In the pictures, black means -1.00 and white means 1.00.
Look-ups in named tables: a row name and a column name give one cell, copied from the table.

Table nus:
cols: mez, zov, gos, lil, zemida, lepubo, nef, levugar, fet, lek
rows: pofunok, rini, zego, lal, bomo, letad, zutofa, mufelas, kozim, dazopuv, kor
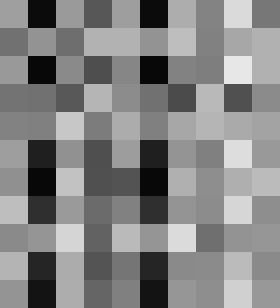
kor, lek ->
0.19
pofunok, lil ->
-0.32
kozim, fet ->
0.15
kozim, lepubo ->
0.17
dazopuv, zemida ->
-0.08
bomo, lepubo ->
0.00
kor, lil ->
-0.21
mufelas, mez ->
0.49
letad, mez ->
0.24
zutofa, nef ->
0.38
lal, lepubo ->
-0.11
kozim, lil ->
-0.23
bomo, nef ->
0.31
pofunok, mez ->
0.25
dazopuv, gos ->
0.35

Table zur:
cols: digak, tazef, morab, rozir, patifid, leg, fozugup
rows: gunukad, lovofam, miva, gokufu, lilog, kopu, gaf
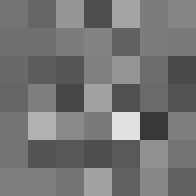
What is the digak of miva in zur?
-0.18
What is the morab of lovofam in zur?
-0.03
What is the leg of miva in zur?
-0.15
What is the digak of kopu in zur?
-0.09
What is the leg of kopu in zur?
0.14
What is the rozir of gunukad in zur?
-0.39
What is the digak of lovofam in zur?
-0.12
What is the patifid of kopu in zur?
-0.30
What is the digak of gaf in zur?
-0.02
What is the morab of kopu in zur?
-0.32
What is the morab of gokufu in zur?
-0.45
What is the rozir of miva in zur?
0.00
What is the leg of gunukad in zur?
-0.03
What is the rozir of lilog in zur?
-0.04
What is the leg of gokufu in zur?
-0.17

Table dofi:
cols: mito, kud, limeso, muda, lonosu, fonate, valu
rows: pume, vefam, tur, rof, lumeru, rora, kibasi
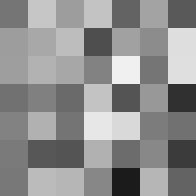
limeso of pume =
0.23
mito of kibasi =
-0.06
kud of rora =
-0.32
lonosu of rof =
-0.34
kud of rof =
0.00
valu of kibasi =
-0.22

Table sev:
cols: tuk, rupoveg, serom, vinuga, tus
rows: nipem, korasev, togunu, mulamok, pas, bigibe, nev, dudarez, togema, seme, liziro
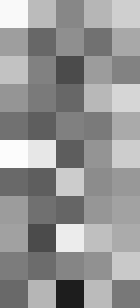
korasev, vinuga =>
-0.11
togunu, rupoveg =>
0.01
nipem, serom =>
0.06
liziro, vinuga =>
0.47
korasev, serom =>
0.12
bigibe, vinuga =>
0.16
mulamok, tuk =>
0.17
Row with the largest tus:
mulamok

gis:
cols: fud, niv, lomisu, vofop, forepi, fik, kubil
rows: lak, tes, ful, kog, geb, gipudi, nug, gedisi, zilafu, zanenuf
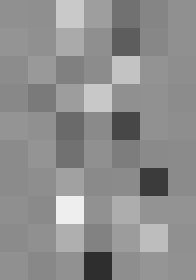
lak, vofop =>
0.24
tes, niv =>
0.13
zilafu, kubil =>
0.13
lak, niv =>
0.12
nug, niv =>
0.11
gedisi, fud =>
0.12
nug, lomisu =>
0.26
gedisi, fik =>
0.15
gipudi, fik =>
0.08
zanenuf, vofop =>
-0.64
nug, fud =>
0.09
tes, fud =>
0.16
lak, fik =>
0.04
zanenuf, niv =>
0.07
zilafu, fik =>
0.48
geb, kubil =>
0.11
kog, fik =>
0.14
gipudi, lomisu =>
-0.11

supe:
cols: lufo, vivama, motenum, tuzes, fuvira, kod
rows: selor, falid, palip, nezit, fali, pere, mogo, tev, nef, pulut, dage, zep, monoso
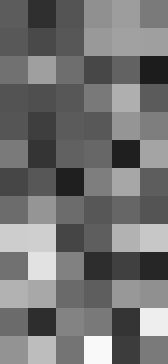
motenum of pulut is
0.01
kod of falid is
0.25
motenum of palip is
-0.14
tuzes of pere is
-0.19
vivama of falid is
-0.43
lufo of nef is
0.61
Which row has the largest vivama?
pulut

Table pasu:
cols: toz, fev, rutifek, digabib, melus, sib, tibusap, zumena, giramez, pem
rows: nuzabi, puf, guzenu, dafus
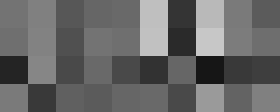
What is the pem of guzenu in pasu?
-0.51
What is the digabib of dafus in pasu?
-0.29
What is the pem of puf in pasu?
-0.14
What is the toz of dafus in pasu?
-0.04
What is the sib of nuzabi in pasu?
0.50
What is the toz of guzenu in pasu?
-0.72
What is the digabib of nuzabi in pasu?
-0.20
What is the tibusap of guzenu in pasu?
-0.20
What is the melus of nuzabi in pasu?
-0.18
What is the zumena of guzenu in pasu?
-0.83

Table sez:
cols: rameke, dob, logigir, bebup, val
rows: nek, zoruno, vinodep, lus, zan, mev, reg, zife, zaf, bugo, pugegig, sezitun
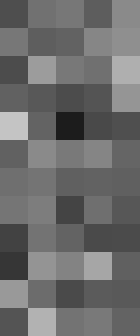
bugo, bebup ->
0.30
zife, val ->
-0.32
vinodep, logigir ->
-0.06
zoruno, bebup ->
0.05
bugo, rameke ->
-0.58
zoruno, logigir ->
-0.23
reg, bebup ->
-0.23

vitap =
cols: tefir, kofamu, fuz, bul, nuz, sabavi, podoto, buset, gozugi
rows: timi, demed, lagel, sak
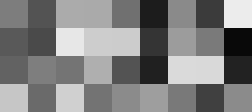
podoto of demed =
0.22
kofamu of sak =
-0.17
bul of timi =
0.33
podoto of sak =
-0.05
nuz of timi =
-0.12
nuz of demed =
0.60
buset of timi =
-0.54
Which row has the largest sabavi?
sak

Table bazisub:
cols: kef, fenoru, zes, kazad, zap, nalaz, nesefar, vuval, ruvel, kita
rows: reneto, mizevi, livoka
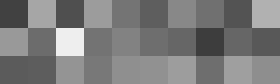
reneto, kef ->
-0.49
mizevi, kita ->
-0.31
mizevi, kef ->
0.20
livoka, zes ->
0.16
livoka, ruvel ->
0.25
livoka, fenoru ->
-0.27
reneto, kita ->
0.39
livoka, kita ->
0.11
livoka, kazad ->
-0.06

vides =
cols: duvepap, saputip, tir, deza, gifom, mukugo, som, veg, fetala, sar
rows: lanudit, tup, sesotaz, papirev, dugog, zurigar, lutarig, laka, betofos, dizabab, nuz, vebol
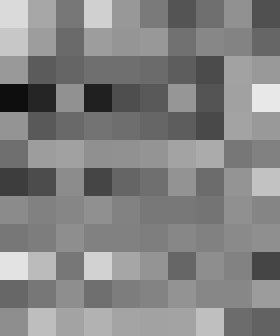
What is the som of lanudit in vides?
-0.34
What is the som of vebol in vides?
0.28
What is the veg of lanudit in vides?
-0.13
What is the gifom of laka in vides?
0.02
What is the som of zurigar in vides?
0.28
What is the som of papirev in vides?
0.18
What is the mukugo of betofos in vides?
-0.01
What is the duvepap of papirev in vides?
-0.89
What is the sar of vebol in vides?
-0.23
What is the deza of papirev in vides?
-0.75
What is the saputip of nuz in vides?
-0.07
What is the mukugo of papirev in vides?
-0.30
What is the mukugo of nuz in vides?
0.03
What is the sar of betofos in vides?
0.12
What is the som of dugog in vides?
-0.27
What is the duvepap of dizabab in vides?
0.78
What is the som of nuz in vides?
0.15
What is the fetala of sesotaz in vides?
0.27
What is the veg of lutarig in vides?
-0.15
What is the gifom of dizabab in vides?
0.30
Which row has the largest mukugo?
vebol

